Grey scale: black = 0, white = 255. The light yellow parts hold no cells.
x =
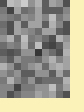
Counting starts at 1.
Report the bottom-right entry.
80
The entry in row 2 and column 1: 121
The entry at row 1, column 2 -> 189
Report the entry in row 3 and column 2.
121
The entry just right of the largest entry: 146
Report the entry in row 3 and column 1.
133
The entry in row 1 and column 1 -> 80
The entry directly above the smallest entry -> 189
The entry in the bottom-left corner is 133
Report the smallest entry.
54
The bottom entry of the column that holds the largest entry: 133
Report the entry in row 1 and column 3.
177
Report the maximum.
204
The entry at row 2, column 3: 162
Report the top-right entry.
80
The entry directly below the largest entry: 109
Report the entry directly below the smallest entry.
109

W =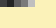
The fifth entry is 191
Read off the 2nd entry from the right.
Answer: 122
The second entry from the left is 36

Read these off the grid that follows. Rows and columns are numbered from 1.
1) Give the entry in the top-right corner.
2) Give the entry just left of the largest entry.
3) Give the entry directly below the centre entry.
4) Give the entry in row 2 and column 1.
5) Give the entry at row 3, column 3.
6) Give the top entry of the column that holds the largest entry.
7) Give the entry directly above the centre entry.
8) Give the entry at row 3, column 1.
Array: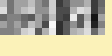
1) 104
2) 75
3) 247
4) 220
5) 129
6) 206
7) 206
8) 104

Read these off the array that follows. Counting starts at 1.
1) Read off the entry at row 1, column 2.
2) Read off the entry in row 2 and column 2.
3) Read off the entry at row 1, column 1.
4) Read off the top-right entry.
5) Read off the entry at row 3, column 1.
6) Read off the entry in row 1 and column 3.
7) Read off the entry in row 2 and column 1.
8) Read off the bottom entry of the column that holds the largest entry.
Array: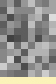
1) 151
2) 179
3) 121
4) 163
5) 135
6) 93
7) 93
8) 163

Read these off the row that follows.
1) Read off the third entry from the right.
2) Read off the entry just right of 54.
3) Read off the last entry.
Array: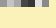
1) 54
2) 227
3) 137

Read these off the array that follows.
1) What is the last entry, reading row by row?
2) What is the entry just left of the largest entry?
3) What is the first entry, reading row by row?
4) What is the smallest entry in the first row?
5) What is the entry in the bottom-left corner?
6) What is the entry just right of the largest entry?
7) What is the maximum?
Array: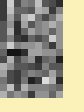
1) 162
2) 59
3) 59
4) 45
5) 176
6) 176
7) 220

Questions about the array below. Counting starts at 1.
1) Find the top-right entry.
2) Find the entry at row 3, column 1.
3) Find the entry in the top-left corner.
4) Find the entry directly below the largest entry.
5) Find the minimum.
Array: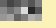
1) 126
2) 150
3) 100
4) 126
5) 39

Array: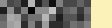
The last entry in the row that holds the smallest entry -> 113
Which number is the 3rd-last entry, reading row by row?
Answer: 113
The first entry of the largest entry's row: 30
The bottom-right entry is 128
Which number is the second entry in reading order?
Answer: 72
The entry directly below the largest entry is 99
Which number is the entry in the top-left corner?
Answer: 142
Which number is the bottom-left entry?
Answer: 113
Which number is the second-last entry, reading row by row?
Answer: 99
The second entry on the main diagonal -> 142
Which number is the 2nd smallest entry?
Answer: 16
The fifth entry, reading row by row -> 182
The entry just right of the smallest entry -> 142
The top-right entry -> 72
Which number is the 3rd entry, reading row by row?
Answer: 84
